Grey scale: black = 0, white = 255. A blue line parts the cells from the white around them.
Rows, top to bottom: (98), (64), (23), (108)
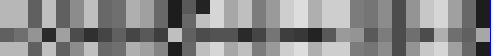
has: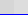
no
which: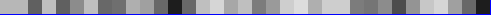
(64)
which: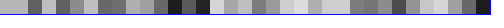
(98)
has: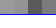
yes
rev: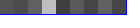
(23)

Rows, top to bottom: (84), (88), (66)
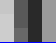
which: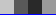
(84)
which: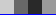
(66)
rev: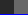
(66)
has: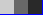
yes
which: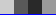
(88)

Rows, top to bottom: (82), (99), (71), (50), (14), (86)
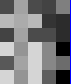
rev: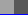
(14)
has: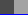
yes
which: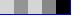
(50)
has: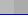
yes
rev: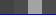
(82)
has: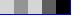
yes

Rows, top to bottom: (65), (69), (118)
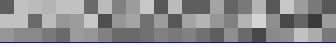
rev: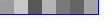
(65)
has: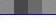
no
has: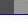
yes
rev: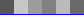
(65)
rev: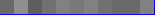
(118)
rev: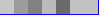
(65)
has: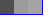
no

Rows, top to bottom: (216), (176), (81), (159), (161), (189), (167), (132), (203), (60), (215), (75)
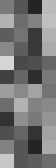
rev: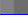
(176)
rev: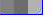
(176)
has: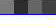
no

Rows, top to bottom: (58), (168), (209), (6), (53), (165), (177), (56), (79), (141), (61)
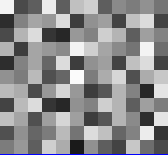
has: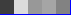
no
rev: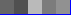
(165)
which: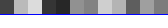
(56)

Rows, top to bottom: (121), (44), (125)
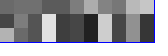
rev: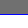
(121)
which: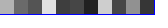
(125)
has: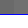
yes

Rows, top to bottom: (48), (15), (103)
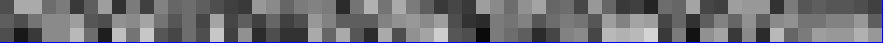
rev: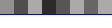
(103)
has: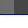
yes
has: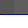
yes

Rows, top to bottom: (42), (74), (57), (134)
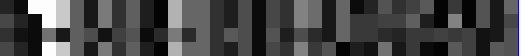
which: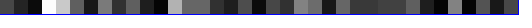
(74)
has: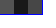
yes

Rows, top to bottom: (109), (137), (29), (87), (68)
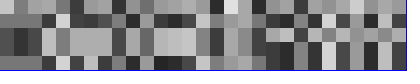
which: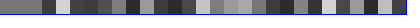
(137)
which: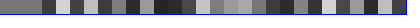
(68)

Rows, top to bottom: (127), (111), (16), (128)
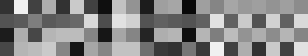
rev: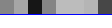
(16)
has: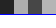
no
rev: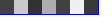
(128)

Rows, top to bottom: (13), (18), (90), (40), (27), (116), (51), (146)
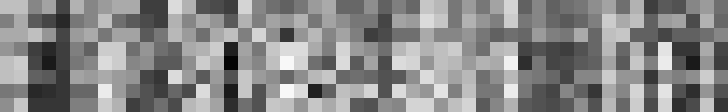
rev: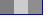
(116)
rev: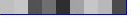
(146)
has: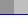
yes
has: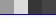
no
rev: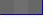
(116)
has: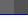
yes

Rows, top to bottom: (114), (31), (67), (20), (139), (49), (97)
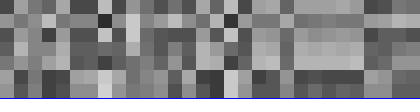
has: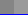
yes
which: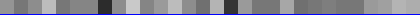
(31)
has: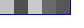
yes
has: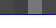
no

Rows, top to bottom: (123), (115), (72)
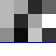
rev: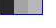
(123)
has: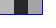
yes
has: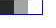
yes
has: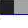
no
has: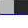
yes
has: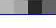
yes

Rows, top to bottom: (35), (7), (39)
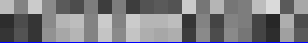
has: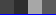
no
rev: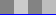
(7)
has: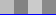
yes

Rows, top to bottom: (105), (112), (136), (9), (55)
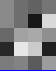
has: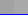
yes
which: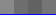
(105)
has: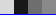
no

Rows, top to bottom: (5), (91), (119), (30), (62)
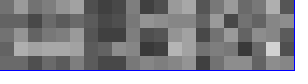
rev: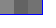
(91)
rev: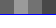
(119)
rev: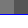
(5)
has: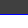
yes
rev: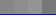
(91)
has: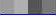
no
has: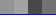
yes

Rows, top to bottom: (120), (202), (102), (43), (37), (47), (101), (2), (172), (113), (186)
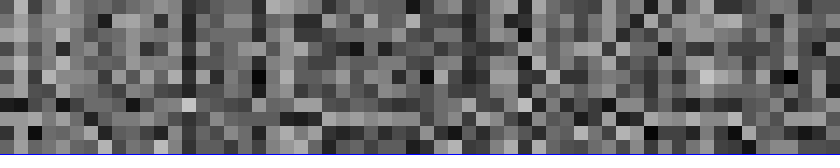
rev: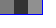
(120)
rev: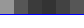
(43)
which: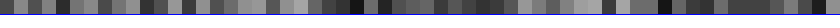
(43)

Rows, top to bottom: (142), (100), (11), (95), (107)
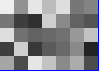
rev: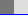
(142)
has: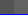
no
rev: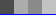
(107)
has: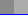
yes

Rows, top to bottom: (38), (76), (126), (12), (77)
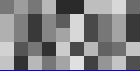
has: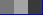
yes
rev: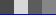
(76)
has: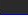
yes
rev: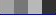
(77)
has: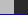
no
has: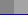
yes
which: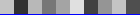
(77)

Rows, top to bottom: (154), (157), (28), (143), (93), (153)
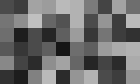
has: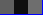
no
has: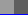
no
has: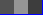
no
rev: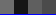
(143)
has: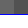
yes
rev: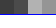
(153)

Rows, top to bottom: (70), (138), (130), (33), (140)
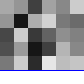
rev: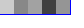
(70)
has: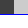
no
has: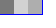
no
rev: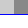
(70)
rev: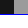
(33)
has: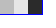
no

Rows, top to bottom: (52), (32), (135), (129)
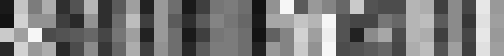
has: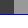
yes
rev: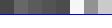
(129)
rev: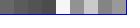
(129)
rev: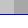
(32)
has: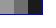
yes
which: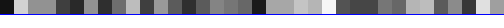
(32)

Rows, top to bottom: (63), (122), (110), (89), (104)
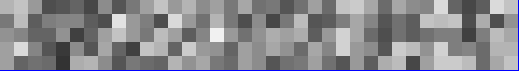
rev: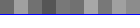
(63)
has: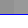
no
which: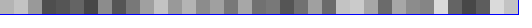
(63)
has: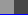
no

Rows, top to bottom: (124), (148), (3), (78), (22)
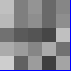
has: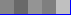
no
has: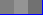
no
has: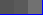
no
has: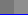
no

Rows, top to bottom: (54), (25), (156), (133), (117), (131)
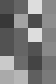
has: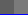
yes
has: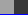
no
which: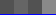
(133)
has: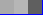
yes

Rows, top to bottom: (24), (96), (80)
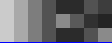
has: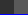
no
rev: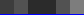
(24)
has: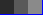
no
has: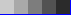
yes
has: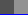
no

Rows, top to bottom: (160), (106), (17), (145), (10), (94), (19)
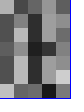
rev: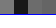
(19)
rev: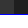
(145)
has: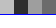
no

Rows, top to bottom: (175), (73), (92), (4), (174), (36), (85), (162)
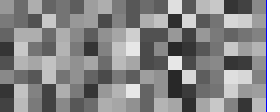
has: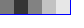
yes
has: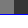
yes
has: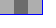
yes
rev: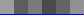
(36)

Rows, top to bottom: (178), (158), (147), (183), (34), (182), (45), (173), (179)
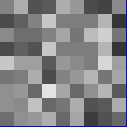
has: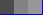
yes
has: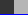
no
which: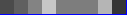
(158)
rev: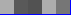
(173)
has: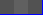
no
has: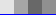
yes

